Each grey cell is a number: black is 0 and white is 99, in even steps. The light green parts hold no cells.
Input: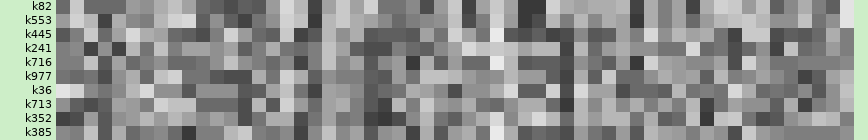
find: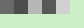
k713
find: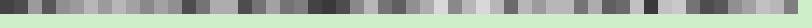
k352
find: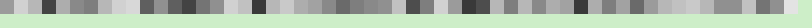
k553
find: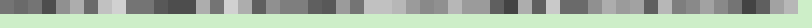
k977
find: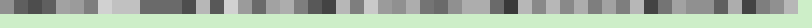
k713

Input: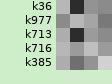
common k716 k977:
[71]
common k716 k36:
[71]
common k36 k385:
[57]
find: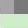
k977
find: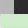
k36
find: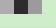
k713

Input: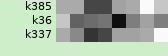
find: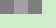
k36
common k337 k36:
[63]
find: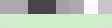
k385
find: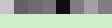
k36
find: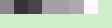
k337
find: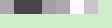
k385
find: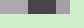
k385

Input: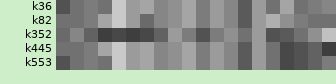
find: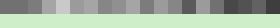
k445
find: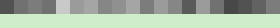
k553
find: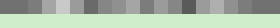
k82

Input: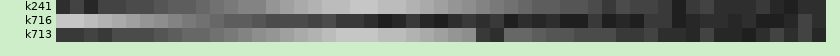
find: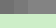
k241
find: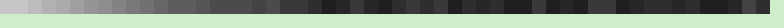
k716

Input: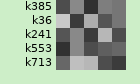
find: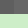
k553
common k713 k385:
[30]
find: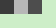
k241
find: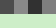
k385

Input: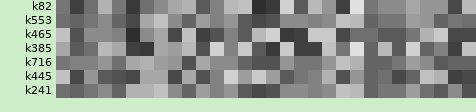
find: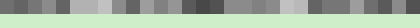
k241
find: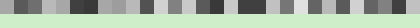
k385
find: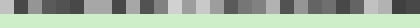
k445
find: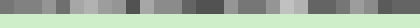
k716
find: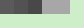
k445
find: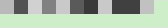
k385

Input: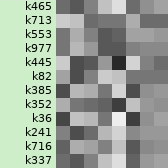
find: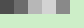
k241
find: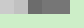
k713
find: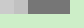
k82

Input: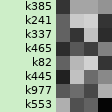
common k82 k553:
[38]
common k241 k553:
[38]

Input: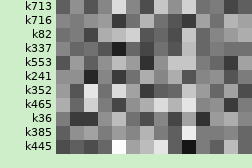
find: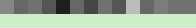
k337
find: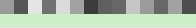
k352
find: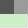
k553
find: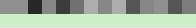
k241
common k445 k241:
[48]
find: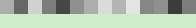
k465

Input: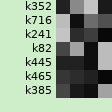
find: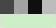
k82
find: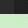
k465
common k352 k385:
[10]
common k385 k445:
[6]

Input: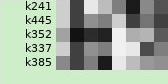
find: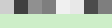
k337
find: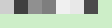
k337
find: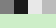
k385
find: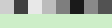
k241
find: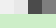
k337

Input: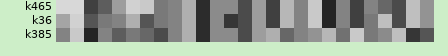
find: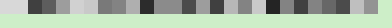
k465
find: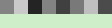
k36
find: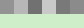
k385
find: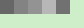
k385
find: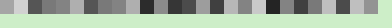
k36
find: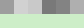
k465

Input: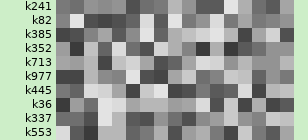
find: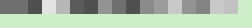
k337
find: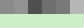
k241
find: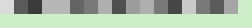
k553
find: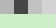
k713
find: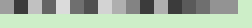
k352

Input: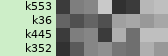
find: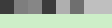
k445
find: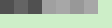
k36
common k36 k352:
[59]

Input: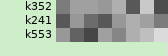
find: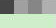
k553
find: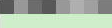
k241
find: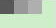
k241
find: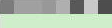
k352

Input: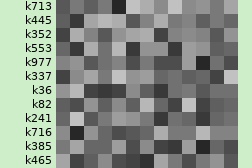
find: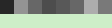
k716
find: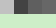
k82

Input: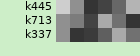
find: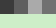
k337
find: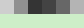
k445
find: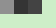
k445
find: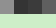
k337
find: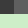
k337
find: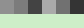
k713

